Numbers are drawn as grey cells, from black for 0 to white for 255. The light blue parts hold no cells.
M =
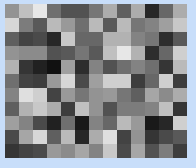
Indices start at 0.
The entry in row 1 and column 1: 124
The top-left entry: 147
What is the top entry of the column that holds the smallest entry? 111
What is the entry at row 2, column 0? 95
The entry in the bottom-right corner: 61
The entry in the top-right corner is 172
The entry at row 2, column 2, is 74
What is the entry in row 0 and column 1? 192
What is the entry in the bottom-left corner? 53
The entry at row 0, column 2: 231
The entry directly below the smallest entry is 153
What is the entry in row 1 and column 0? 215
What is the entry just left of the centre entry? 74
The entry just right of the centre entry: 207
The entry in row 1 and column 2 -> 89
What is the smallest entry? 17
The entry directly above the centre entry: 131
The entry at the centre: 159

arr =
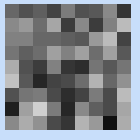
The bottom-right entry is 172
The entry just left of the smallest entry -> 153
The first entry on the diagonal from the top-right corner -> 53
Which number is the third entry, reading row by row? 95
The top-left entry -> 103
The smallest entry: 16
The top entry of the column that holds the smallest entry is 137
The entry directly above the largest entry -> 123
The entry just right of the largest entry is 123
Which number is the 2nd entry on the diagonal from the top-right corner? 129
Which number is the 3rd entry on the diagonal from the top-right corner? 153
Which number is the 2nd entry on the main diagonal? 153
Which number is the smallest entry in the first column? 31
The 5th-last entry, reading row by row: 53
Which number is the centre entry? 53
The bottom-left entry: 137
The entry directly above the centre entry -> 129
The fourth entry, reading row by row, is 67
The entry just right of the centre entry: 45
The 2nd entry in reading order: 81
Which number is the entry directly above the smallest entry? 74
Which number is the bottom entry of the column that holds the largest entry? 145

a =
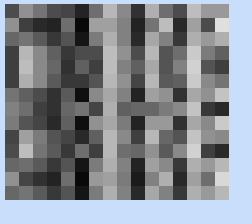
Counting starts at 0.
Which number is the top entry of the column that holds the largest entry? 153
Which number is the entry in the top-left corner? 76
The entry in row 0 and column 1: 145
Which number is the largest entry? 223
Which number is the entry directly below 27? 41
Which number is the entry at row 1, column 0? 145
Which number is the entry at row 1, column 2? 41
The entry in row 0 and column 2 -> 116
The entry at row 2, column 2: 90
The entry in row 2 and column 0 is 103
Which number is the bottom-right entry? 183
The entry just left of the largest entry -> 76
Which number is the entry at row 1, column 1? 63

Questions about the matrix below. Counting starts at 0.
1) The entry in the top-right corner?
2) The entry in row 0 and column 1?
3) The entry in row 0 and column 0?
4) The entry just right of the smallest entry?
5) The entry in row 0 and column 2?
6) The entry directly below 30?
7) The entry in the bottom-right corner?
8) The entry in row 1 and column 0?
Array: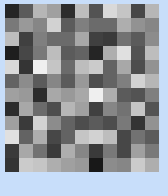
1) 182
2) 91
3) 37
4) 140
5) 182
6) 217
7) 174
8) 121
